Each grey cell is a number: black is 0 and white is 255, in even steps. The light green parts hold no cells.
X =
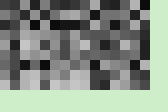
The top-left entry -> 64
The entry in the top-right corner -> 12
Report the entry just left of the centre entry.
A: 73
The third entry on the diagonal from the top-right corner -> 84
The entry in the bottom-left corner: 188
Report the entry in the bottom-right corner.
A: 73
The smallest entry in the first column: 42
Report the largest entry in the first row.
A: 179
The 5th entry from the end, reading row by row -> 42
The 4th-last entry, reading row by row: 179
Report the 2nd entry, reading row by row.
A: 54
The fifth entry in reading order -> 125
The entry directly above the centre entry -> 157
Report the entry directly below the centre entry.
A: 136
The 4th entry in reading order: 33
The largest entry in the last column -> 179

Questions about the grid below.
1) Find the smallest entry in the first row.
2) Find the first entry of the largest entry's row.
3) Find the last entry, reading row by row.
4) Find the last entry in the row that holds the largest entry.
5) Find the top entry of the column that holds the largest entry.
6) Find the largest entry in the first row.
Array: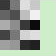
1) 56
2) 100
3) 32
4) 240
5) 200
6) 222

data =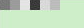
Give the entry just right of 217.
188
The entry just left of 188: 217

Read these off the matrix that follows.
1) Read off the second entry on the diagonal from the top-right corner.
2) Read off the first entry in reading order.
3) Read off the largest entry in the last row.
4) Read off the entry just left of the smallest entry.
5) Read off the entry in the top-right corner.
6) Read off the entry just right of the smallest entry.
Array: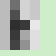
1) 211
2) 188
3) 223
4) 188
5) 200
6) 57

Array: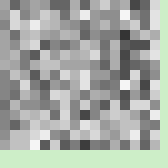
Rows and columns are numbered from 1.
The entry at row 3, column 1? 133
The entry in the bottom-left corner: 164
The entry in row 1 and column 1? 164
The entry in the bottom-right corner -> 182
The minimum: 52
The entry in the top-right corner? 216
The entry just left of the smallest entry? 124
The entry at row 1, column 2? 101
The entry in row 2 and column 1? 154
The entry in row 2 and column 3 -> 133
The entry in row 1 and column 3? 142
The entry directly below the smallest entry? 91
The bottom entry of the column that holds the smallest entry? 113

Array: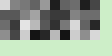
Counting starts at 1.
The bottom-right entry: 216
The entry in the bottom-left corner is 142
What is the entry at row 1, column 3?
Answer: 120
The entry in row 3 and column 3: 228
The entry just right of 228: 185
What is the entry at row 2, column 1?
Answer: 88
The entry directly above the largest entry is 131
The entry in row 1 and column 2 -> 131
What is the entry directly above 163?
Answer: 99
